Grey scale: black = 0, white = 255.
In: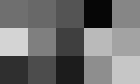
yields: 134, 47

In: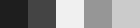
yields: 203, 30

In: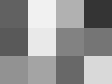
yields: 52, 146

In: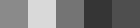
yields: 78, 138

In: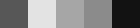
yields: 18, 87

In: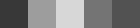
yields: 82, 56
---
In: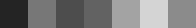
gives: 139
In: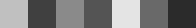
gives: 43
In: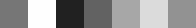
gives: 146
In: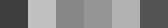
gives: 82
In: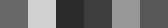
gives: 88
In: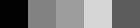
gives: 93
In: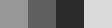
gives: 219
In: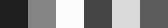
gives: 92
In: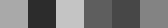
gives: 131
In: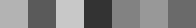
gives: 106
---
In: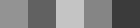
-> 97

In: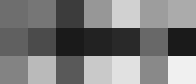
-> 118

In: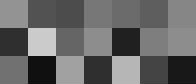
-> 82

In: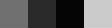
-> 42

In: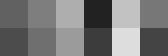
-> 126

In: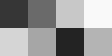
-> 106

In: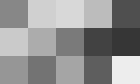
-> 208
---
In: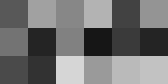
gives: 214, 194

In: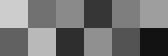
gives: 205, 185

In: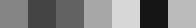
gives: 215, 187

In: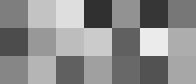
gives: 235, 222

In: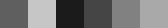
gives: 198, 169

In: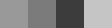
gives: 197, 153

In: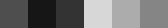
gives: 215, 172

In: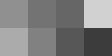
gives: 209, 171

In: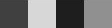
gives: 215, 144

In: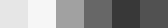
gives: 246, 230
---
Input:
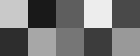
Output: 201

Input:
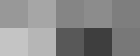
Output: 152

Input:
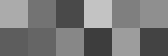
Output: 171

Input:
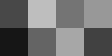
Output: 72

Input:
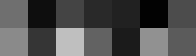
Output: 111

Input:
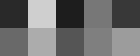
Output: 41
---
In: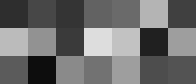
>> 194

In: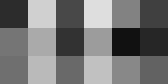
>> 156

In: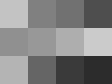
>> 152

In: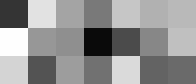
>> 75

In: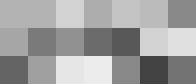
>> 88

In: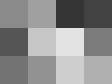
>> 198
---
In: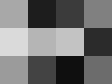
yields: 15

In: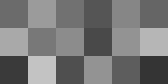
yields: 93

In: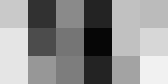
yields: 163

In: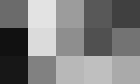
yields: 191

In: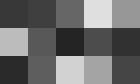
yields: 164

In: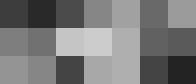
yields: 68

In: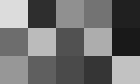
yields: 53
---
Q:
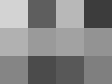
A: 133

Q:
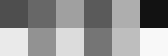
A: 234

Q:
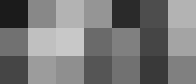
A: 69

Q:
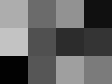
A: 2

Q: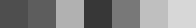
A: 78

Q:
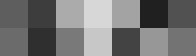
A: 107

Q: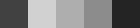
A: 65

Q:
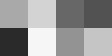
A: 42
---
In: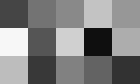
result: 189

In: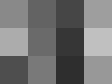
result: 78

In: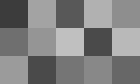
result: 155

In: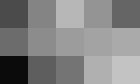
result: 11

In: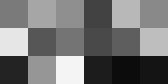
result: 35

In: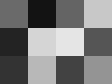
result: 51
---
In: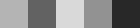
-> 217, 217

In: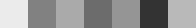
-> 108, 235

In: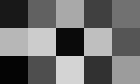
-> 10, 212

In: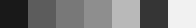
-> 142, 241

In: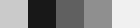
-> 96, 240

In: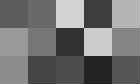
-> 49, 211

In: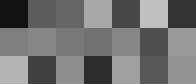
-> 114, 193

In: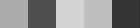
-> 211, 211

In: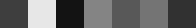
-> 132, 231
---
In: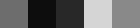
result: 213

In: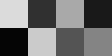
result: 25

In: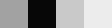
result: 236

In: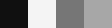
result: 167

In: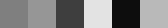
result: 227

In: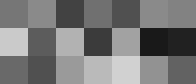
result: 112

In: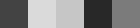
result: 40

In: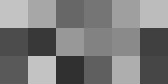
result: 117

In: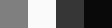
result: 9
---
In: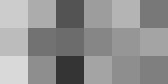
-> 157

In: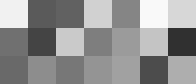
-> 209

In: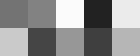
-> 34

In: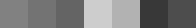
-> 205

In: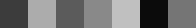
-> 137

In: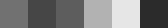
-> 178

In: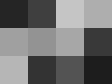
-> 174

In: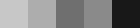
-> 138

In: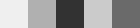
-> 203

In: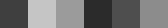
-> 43
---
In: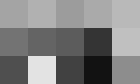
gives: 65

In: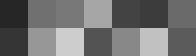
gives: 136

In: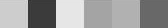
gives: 164

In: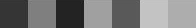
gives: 89

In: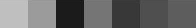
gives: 56

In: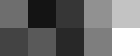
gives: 40

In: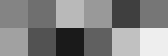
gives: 96
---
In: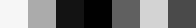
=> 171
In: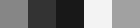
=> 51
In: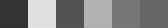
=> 224
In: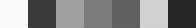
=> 59
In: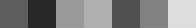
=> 39
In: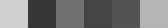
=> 55
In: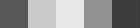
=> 202
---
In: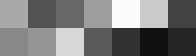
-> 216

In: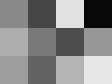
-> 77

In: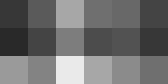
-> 125

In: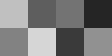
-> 58

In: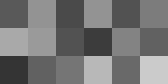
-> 82

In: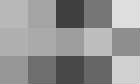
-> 158

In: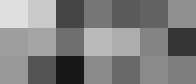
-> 111

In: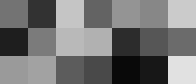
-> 185
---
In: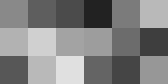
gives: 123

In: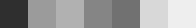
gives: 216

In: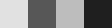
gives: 189

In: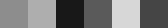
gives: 215

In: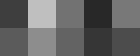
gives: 40

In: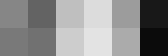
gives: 156

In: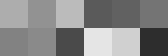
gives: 97

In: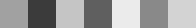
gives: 137
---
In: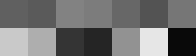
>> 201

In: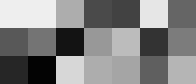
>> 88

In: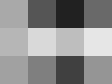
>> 182

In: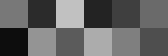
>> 13

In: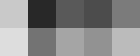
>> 221

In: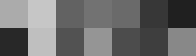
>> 40

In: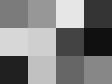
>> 215
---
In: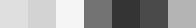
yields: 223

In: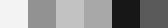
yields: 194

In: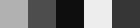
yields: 177

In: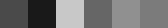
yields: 144

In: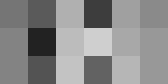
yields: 195

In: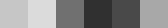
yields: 198
